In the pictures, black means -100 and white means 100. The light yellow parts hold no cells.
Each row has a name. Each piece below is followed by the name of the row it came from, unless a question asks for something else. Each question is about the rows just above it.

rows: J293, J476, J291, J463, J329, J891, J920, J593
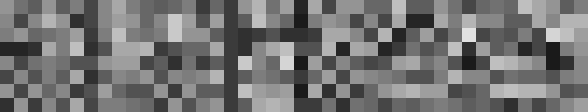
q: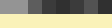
J291
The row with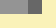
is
J293
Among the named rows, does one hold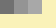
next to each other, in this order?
no
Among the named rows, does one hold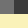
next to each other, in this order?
yes
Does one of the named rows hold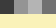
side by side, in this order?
yes

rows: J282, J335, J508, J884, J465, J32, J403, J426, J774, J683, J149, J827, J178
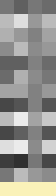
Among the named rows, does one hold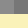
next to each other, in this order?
yes
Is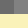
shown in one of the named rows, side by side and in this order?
no
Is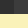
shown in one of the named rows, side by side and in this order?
no
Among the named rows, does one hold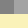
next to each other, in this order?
yes

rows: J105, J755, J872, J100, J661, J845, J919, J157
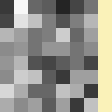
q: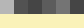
J661
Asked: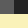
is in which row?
J105
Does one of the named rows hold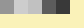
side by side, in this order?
no
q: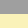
J845
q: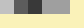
J845
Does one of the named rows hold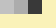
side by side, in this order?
yes
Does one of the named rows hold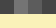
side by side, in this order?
no

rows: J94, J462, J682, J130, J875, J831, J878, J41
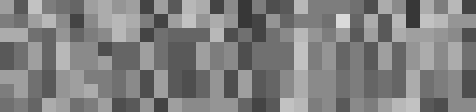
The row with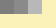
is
J682
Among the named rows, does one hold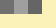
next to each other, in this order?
yes

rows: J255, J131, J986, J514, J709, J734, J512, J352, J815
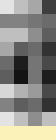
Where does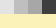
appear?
J255
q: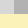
J512

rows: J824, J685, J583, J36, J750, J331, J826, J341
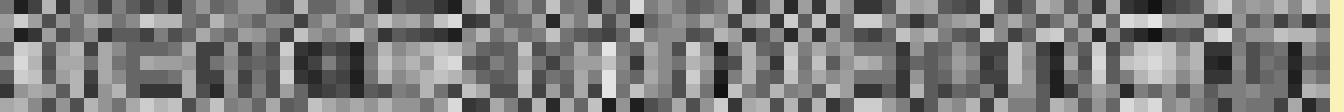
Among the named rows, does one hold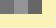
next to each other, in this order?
yes
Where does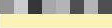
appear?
J341

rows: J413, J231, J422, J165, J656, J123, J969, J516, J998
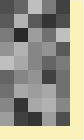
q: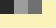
J422
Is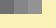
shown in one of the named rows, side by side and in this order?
no
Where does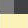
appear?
J413
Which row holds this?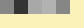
J516
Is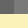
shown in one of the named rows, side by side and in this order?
yes
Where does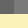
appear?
J656

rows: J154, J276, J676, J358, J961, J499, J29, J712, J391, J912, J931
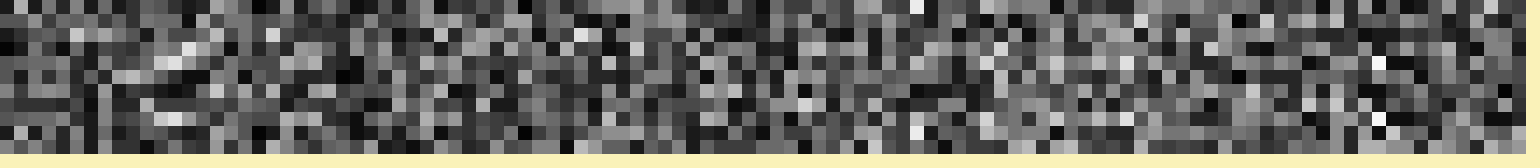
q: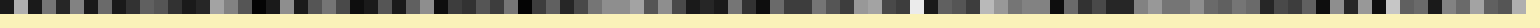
J912
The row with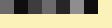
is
J676

